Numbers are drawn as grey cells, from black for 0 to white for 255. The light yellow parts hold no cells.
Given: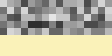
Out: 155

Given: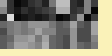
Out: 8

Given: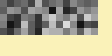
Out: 94

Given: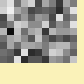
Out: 112

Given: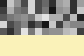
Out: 145
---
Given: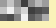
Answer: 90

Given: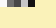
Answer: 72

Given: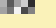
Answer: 243

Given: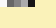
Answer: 132

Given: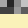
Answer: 65

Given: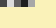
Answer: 97

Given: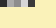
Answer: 141

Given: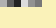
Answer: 220

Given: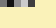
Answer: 145

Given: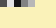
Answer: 22
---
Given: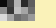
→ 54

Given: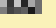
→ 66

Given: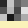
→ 183

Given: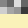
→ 165

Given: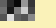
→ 24

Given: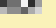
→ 141

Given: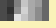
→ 47
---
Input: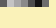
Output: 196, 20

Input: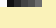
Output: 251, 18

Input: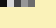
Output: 216, 15

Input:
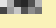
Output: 226, 39

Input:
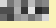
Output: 227, 39

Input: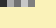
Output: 199, 45

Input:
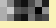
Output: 202, 3

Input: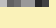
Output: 191, 40

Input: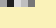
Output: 219, 32
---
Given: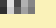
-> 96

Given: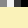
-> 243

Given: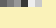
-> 55

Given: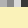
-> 136

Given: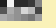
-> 133

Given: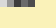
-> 61

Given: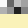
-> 147
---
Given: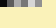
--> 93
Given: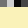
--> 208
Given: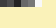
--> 77
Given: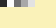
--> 253
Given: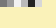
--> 156
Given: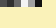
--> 48
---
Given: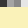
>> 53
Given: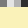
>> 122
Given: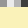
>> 150
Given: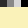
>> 42
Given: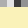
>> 174
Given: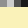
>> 144
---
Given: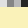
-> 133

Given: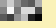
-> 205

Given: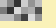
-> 136

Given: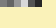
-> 100

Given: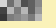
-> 111

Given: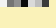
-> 116

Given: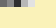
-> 138
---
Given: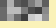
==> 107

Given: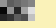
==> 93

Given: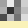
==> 116

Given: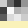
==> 234

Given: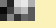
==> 50

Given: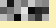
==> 10
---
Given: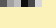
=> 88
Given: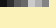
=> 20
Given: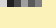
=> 214
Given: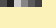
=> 79
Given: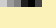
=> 206
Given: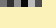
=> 117
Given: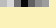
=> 188
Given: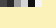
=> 70
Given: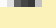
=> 251
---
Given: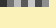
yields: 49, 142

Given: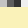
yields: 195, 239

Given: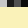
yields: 199, 11

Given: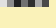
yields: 224, 73

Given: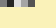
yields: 125, 84

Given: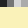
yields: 34, 171

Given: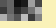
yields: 85, 130

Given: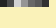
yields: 35, 49

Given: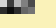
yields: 212, 116
